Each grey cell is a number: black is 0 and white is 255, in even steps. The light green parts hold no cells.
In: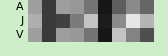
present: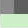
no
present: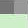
no
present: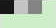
yes
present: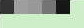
no

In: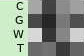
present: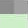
yes
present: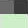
no

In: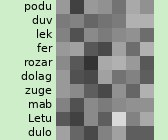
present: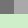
yes
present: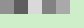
no
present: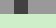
no

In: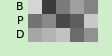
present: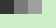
no
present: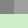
no
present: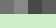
yes
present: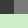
yes
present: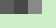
no

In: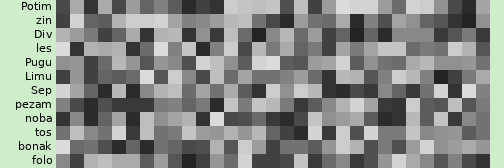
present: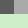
no
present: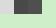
yes
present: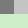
yes
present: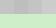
no
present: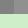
no
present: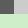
no

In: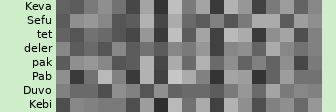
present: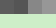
no
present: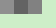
yes
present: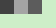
no
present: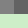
yes

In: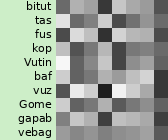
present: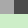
no
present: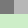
yes
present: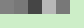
no
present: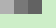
no
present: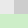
yes
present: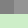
no
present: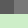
yes

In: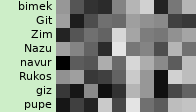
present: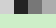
no
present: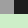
yes
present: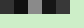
no
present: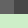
no
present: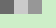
no
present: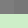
yes
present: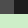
no

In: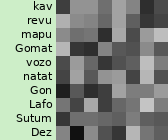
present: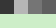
yes
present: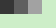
no
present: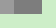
no
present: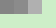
no
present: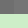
yes
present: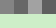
yes
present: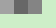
no

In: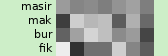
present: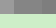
no
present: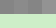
no
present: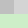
no
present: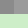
yes
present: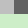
no
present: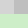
yes

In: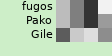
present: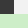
no
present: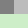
no
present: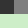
no
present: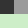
yes
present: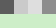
yes

